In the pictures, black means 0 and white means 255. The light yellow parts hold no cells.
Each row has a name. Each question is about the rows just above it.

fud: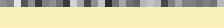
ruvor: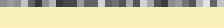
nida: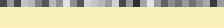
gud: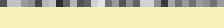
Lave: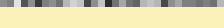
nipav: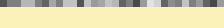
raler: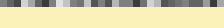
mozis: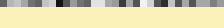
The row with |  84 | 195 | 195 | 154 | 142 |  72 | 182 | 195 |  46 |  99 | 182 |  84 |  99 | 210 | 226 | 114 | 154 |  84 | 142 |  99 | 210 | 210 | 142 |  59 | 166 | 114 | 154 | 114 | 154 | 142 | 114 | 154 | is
gud
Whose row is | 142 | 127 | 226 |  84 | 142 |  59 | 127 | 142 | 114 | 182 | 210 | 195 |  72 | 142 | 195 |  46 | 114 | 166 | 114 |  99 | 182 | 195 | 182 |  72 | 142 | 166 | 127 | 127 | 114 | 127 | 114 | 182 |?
Lave
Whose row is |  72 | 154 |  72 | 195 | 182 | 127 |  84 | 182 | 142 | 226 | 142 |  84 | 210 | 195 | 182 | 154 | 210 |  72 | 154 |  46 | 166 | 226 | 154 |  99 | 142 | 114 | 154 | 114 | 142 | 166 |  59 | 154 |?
nida
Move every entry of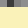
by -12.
| 130 |  47 | 115 | 130 |

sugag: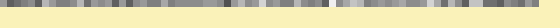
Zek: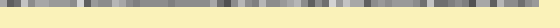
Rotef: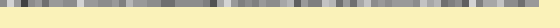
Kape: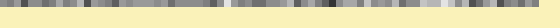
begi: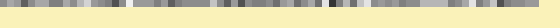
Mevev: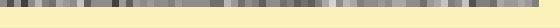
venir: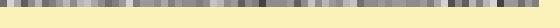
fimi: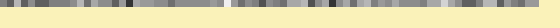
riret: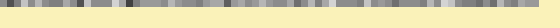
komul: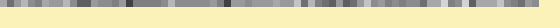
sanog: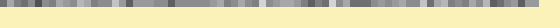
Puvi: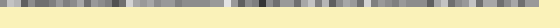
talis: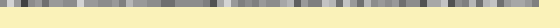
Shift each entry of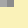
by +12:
| 179 | 152 |
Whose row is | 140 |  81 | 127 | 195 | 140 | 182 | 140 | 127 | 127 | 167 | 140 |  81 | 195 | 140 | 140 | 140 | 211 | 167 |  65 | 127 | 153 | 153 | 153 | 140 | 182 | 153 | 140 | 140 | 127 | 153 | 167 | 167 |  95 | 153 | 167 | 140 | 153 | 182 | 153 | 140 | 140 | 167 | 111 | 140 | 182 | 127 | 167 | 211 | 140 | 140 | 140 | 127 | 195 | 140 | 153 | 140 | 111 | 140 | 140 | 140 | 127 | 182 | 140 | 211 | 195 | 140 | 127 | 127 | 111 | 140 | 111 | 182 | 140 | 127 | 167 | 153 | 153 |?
riret
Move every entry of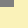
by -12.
| 115 | 115 |
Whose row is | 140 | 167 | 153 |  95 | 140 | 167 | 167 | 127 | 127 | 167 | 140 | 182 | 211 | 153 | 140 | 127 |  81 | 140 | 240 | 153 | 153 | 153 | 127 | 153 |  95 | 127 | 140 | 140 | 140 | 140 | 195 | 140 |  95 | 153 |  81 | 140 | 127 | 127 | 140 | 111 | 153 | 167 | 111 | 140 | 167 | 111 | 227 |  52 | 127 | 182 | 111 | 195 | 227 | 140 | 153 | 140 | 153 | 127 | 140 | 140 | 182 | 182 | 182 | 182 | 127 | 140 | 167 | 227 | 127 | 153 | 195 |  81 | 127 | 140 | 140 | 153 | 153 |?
begi

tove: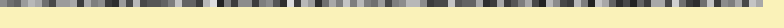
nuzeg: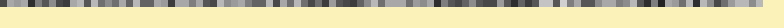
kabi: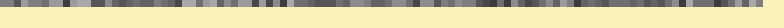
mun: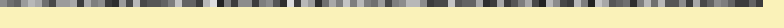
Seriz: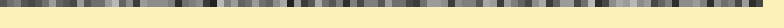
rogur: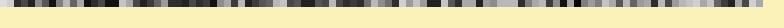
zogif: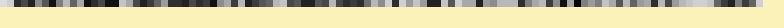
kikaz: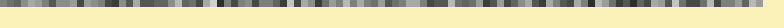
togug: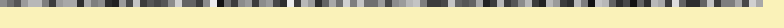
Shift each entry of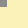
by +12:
| 152 |
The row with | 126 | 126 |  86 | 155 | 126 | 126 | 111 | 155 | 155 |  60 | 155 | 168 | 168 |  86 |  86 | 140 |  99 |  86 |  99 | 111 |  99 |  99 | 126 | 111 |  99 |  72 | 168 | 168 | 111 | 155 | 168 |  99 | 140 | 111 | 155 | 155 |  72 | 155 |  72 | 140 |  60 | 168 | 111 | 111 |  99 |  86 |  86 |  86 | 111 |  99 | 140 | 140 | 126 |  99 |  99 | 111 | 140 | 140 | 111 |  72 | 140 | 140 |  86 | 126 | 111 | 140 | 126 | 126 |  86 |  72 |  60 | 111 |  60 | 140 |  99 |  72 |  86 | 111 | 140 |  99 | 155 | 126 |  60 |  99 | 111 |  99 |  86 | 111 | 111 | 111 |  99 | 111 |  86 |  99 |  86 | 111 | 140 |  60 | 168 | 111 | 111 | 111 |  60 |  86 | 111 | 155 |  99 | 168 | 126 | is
kabi
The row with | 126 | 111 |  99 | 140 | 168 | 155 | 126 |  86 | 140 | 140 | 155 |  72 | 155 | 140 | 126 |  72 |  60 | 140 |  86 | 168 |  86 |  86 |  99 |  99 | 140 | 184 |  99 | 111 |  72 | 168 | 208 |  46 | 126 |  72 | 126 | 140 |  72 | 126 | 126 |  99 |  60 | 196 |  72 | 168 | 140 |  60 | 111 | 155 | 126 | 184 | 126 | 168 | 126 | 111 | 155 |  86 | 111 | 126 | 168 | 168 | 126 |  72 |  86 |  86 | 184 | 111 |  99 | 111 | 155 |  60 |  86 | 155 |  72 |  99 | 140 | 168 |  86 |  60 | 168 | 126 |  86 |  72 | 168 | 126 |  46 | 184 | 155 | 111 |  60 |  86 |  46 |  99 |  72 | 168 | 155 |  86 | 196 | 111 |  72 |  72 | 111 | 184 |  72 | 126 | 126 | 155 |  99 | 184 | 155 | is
kikaz
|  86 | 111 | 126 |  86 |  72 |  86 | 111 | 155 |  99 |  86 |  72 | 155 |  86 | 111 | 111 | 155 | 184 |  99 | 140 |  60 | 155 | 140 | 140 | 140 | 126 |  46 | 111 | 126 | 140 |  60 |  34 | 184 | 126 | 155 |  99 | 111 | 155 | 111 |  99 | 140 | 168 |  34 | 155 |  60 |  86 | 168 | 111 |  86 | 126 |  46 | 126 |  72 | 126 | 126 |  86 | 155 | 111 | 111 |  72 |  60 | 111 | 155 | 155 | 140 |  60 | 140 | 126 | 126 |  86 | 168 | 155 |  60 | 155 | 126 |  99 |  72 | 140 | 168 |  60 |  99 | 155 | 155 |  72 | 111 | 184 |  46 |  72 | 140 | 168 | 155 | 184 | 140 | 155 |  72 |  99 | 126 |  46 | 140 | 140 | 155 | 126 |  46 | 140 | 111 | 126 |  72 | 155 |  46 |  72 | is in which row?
Seriz

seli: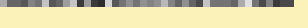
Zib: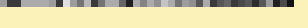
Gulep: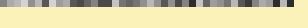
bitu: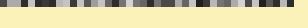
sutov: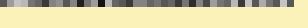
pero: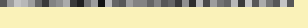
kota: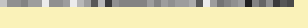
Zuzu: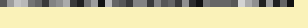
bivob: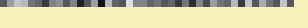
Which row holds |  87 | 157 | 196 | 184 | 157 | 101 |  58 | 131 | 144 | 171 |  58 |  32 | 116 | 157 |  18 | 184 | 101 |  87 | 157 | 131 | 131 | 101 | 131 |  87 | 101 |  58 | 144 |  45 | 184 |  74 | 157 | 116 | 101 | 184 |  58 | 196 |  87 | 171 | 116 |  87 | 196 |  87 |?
pero
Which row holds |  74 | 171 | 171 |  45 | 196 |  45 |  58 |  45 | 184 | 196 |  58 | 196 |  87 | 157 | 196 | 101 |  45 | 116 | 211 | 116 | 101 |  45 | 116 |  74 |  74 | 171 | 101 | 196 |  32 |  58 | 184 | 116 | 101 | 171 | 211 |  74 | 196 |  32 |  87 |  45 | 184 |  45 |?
bitu
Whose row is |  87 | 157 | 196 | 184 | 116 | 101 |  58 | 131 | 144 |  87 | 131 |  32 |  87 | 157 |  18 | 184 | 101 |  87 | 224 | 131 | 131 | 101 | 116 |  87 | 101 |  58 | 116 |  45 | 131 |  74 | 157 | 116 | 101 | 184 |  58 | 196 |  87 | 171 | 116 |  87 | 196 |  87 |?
bivob

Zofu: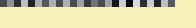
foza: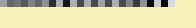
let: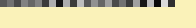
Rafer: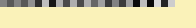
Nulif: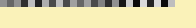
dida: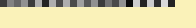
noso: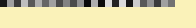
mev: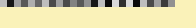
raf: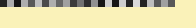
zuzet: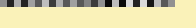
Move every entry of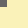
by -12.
| 90 |
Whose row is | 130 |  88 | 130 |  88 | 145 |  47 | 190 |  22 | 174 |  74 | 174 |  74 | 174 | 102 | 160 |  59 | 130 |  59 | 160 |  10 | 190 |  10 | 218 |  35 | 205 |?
Rafer
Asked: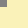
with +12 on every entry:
| 142 |

